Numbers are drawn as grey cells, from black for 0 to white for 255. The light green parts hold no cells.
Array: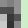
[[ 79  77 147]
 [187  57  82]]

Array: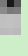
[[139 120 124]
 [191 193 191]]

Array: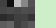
[[70 75 71]
 [43 51 64]]

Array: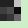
[[ 63  77  12]
 [ 41  55 103]]

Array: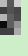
[[ 61  82  71]
 [181  95  75]]

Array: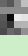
[[140 140 140]
 [ 90  10 235]]

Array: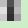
[[223  56 185]
 [203  47 160]]

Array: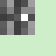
[[ 81 132  69]
 [ 61  73  91]]

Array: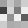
[[ 63 213 124]
 [237 145 240]]
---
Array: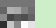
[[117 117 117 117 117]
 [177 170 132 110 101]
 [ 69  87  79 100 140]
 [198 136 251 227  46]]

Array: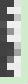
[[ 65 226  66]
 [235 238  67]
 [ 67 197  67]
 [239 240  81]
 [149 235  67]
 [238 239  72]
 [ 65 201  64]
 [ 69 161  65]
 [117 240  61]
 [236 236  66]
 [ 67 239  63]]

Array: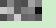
[[133  86  78 164 129  77]
 [182  89 126 133  15 200]
 [118 204 102 108  88  75]]

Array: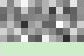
[[134 206 247 183 140 177 207 151 126 231 144 212]
 [144 110 199 127 107 177  60 210  77  97 148 111]
 [159 107 126 131 138 139 109 155 147 101 142 102]
 [190 138  50 154 174 101 100 254 191 123 206 148]
 [165 215 140 170 143 162 135  92 121 216 153 209]
 [118 139 249 104  86 240 176 147  46 163  95 173]]

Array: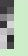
[[ 63  65]
 [ 89  56]
 [161 129]
 [214  53]
 [169 193]
 [ 42 208]
 [ 70 198]]

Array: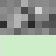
[[133 124 171 133 137 140 129 123]
 [133 150  74 114 211 145 138 142]
 [147 181 170  85 137 136  74 133]
 [152 179 107  40 111  87  82  46]
 [136  99 124 135 124 142 108 142]]
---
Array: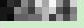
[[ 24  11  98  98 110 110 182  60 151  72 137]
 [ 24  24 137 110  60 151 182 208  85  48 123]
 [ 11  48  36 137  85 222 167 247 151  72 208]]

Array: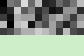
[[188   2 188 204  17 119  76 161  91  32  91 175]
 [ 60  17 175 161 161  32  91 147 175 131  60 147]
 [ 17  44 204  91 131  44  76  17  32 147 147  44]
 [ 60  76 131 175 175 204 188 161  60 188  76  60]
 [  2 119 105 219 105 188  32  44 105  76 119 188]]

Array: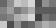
[[200  77 144  92 104 144 174 159]
 [118 131 174 187 215  63 118 104]
 [104 144 200 187 215  77 144 118]
 [131 159 118 144 174  92  92  92]]

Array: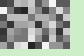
[[120  53 164 164 177  53 164 216 120  77]
 [ 65  77 189 177 202  91 148 244  91  91]
 [164  91 216 230  37  77 244 148 148  91]
 [244 120  53  37 189 134  65 134 216 134]
 [ 65 148 120 120 230 148  77 202  91 134]
 [ 53 164 134 120 216 177 105 177  53 202]
 [ 77 189 189 189 120 177 177 148  77 202]]

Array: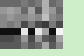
[[ 16  16  16 230  16 230 163  16 245]
 [ 74  74  89 151  74 151  89  74 163]
 [ 89  89  89 121  89 105 163  89 136]
 [105 105 105 121 105 121 176 105 121]
 [136 121 136  74 121  74  58 121  74]
 [136 151 136 136 151 136 190 136 121]
 [151 163 151 105 163  89 176 151 105]]

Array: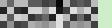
[[199  92 211 199  50  76 104  35 223 187  50 104  50 199]
 [175 104 187 187  92  92  64  76   7 175  76  92  76 187]
 [ 64 145  64  76 175 159 145 175 223  92 159 145 159  64]
 [ 35 199  50  35 211 211 159 223  23  64 223 175 211  50]]

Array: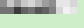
[[114 114  59  98 114  85  98 127 214 242 230]
 [142 200 158 200 214 187 158 142 230 230 214]]

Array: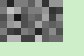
[[109  36 125 125  95 150  51 150 150]
 [125  64  51 125 109  36  95 138  79]
 [ 79 138  23  79 109  95 164  64 138]
 [ 95 150 164  79  95 164 109  95 109]
 [ 79 178 178  64  64 194  95 109 109]
 [125 194 164  95 125 125 150  51  64]]

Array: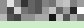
[[143  68 210 116 100  84 156 195 100 156  39 254]
 [183  84  68 143 143 169 169  23 195  84 169 116]
 [143 226 129  52 100  84 129 116 183 195 129 156]]
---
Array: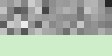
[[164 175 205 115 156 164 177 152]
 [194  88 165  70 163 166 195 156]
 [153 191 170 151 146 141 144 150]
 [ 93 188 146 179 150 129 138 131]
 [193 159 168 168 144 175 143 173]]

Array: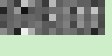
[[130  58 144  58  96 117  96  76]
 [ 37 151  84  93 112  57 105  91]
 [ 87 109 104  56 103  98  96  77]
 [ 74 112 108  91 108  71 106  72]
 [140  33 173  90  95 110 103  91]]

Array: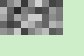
[[ 82 168 147 135  81]
 [184  39 110  81 124]
 [163 167 203 101 122]
 [102  79 175 101 161]
 [148 200 131 188 105]]

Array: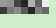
[[155  69 178 236]
 [ 59 139  39 106]]

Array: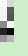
[[248]
 [244]
 [243]
 [138]
 [ 35]
 [150]]

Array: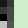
[[ 25]
 [ 56]
 [  0]
 [192]]

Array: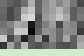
[[111  83 175 139 137 117]
 [104  98 197 145 183  95]
 [ 99  97 217 154 195  95]
 [114 167  26 127  72 132]
 [131 199   8 146 105 139]
 [200 126  90  53 105  96]
 [ 52 103  92 102  83  92]]

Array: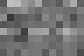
[[ 90 187 140 103  93 171]
 [116 133 120 119 117 108]
 [140  89 104 134 134  78]
 [ 87  88 112 112  84 100]
 [164 119 156 163 140 150]
 [ 98  76 125 113 102 124]
 [107 115 116 118 109 116]
 [ 91  94 118  91 101 117]]
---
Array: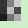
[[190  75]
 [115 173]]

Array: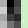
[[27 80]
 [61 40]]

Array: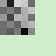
[[125  96]
 [ 69 183]]

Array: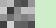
[[ 59 139]
 [114 146]]

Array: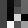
[[  7  80]
 [  4 212]]

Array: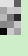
[[202 199]
 [118  43]]

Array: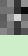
[[116  46]
 [150 211]]
